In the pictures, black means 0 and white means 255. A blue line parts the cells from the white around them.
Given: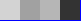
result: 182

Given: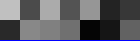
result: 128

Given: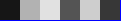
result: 225

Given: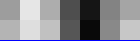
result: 193

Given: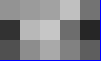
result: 169

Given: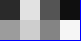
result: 132

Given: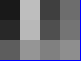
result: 128
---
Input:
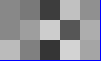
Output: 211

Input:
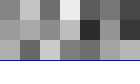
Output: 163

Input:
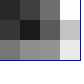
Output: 147

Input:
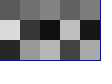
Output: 67

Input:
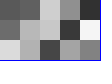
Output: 164

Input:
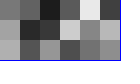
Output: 114
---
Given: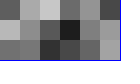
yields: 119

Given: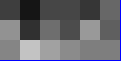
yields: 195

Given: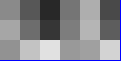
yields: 195

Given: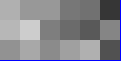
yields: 168

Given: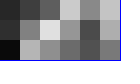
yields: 181

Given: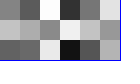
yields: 105

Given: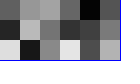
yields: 23

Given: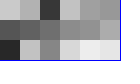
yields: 194
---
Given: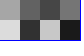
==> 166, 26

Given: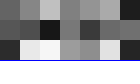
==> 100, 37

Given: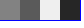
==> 130, 38

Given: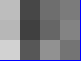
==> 189, 116

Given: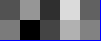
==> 82, 130

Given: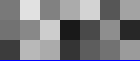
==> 121, 155
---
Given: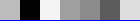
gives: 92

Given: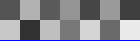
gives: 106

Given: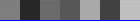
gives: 65

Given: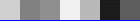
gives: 27

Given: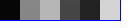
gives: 34

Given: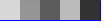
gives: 187

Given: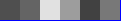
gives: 65

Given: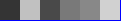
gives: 136
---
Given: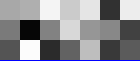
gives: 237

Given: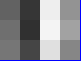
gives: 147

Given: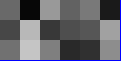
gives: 26

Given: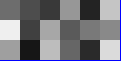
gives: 197

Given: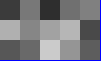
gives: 128

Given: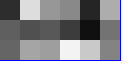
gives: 173

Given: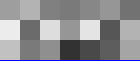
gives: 114

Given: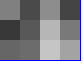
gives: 68
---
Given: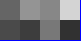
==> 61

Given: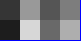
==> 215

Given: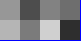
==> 123

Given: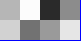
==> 114

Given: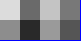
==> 41

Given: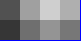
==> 111
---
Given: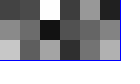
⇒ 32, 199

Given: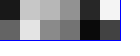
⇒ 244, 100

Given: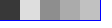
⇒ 193, 56

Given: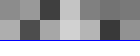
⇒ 121, 174

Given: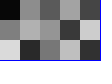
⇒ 69, 218

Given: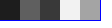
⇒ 164, 29

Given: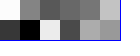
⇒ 195, 55

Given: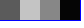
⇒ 5, 91

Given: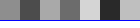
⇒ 191, 142
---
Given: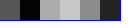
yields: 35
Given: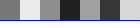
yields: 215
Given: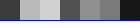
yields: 23
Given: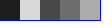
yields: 171
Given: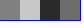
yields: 109
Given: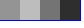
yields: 46
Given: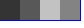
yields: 131
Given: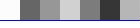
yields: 182
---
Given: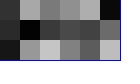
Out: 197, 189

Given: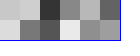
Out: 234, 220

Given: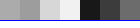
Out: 241, 215

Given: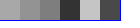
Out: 197, 168

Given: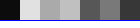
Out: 225, 192

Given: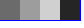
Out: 208, 157

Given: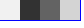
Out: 241, 212

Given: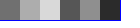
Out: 217, 173

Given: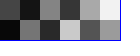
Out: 242, 202

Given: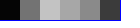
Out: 195, 167
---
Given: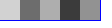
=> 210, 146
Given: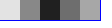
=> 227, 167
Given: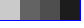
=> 202, 28
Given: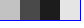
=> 194, 229
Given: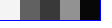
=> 244, 7
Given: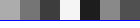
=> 172, 80
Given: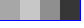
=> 167, 54
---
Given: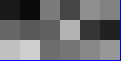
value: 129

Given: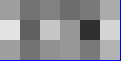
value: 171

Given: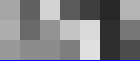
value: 180

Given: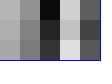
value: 94

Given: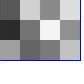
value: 221

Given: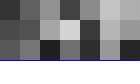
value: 174

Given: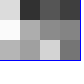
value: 62
